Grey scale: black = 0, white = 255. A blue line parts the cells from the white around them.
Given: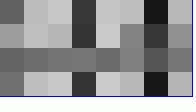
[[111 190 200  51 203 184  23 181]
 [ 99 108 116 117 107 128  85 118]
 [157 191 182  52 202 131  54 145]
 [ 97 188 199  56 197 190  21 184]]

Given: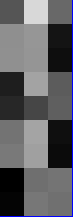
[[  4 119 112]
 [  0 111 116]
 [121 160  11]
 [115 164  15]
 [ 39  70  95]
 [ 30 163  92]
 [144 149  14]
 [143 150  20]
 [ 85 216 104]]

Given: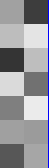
[[ 87 166]
 [160 155]
 [127 235]
 [218 113]
 [ 52 190]
 [189 228]
 [161  61]]

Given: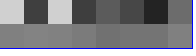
[[128 131 129 123 113 116 116 128]
 [208  63 208  62  91  71  35 108]]

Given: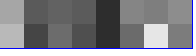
[[185  69 108  79  45 107 230 124]
 [166  90  98  91  45 133 126 141]]

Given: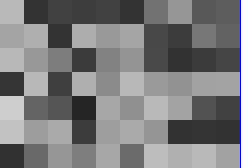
[[ 49 105 150 126 167 107 189 176 185 162]
 [194 157 170  60 158 170 149  50  52  50]
 [206 100  85  37 167 144 185 163  82  65]
 [ 53 184  63 175 139 184 154 146 162 163]
 [184 152 125  59 130 148  73  50  59  69]
 [164 175  51 173 153 165  72  60 119  98]
 [185  51  65  61  65  51 114 150  88  93]]
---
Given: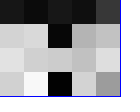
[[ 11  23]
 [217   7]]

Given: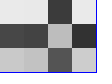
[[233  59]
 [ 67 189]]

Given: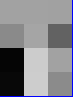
[[162 161]
 [165  98]]

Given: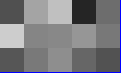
[[164 192]
 [133 136]]

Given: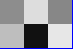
[[221 135]
 [ 17 231]]

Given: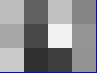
[[ 97 192]
 [ 72 241]]
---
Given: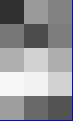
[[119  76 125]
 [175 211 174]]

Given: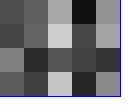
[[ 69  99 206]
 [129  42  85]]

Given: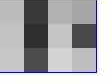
[[194  47 196]
 [198  75 211]]

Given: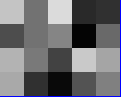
[[ 77 114 133]
 [179 121  66]]

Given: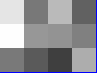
[[254 151 147]
 [121  90  63]]

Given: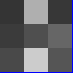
[[ 59  79 102]
 [ 73 204  85]]

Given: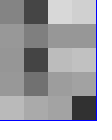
[[152 127 151]
 [150  68 188]]

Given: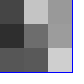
[[ 46 109 156]
 [ 86  89 207]]

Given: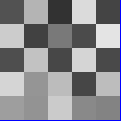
[[204  65 121]
 [ 78 194  71]]
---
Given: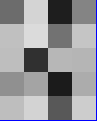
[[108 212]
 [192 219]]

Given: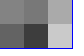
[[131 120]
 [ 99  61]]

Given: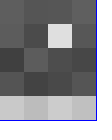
[[94 85]
 [92 75]]

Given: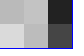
[[186 195]
 [218 188]]

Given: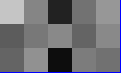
[[197 133]
 [ 92 120]]

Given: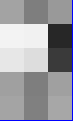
[[163 126]
 [243 241]]

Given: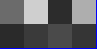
[[107 207]
 [ 42  58]]

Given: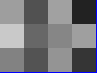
[[158  81]
 [201 103]]

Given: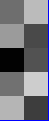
[[110 187]
 [155  73]]
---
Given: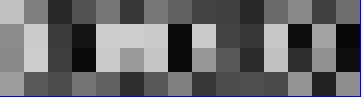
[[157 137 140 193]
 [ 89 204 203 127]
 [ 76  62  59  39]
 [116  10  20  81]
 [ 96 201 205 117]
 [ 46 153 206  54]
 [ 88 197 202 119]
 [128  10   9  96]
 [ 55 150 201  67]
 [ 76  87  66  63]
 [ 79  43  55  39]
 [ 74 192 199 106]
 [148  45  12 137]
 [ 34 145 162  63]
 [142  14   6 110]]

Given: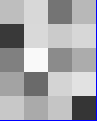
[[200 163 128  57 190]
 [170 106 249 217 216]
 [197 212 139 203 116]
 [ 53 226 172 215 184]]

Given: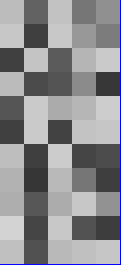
[[192 211 174 178 190  64  85 187  64 199 188]
 [ 81  69  87  54  63 202 202  75 196  63  98]
 [185 200 172 185 204  66 171  84  91 200 194]
 [192  82 199 118  69 195 182 139 181 152 118]
 [198  61 146  62  76 198 205  55 202 124 144]]

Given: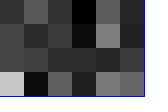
[[199  69  68  50]
 [ 13  63  43  87]
 [ 96  45  60  50]
 [ 30  46  11   0]
 [120  37 125  92]
 [103  59  34  37]]

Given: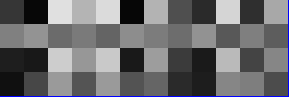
[[ 16  30 128  54]
 [ 71  24 147   7]
 [154 205 107 224]
 [ 84 151 122 180]
 [154 201 100 219]
 [ 83  25 141   6]
 [101 157 124 179]
 [ 42  59 109  79]
 [ 29  26 146  42]
 [134 186  88 213]
 [126  68 127  47]
 [ 76 134  93 168]]

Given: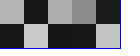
[[ 22 180]
 [200  24]
 [ 20 173]
 [ 23 140]
 [196  25]]

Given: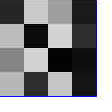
[[184 132 188  39]
 [ 45 211  10 200]
 [198   3 211 159]
 [ 20  14  46  26]]

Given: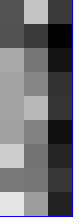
[[229 121 204 161 162 162 169  81  83]
 [156 118 114 129 183 134 118  57 196]
 [ 33  55  36  15  53  50  20   2  58]]
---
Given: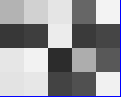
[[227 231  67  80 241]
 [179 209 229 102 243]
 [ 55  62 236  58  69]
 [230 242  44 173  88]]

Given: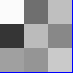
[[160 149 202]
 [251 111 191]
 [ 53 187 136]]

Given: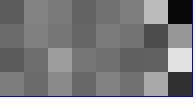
[[125 107 138 103 129 113 169  49]
 [ 93 131 121  99 113 126 186   8]
 [107 128 119 102 123 115  76 150]
 [ 90 110 158 119 112  96  97 225]]

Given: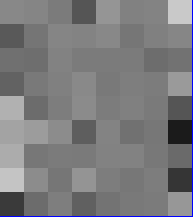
[[ 58 108 126  96 115 121 123 151]
 [136 133 123  85 149 129 131 201]
 [ 89 117 133 131 136 118 128 134]
 [112 110 130 123 123 123 109 114]
 [ 98 121 128 137 121 126 124 154]
 [177 108 125 139 124 128 122  85]
 [163 156 140  94 131 113 119  27]
 [172 119 123 122 130 130 120 106]
 [196 140 118 148 125 119 125  53]]

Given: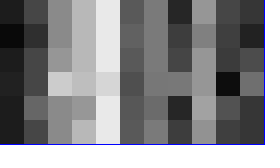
[[ 28  70 138 184 233  89 122  61 146  63  54]
 [ 28  70 138 184 233  89 122  38 150  70  54]
 [  9  47 138 184 233  97 122  61 128  63  34]
 [ 28  70 150 184 233  89 122  69 150  59  76]
 [ 33  70 204 190 214  79 119 120 150  13 111]
 [ 28 102 138 151 233  87 107  38 162  82  54]]

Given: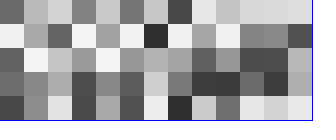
[[ 71 142 227  74 169  81 237  48 203 111 232 211 233]
 [105 187 211 130 201 116 200  71 232 196 216 218 222]
 [241 169  99 244 161 242  47 240 166 240 131 138  81]
 [ 98 245 197 155 245 150 178 164  96 150  75  78 185]
 [109 135 173  77 136  92 207 120  60  58 108  61 174]]
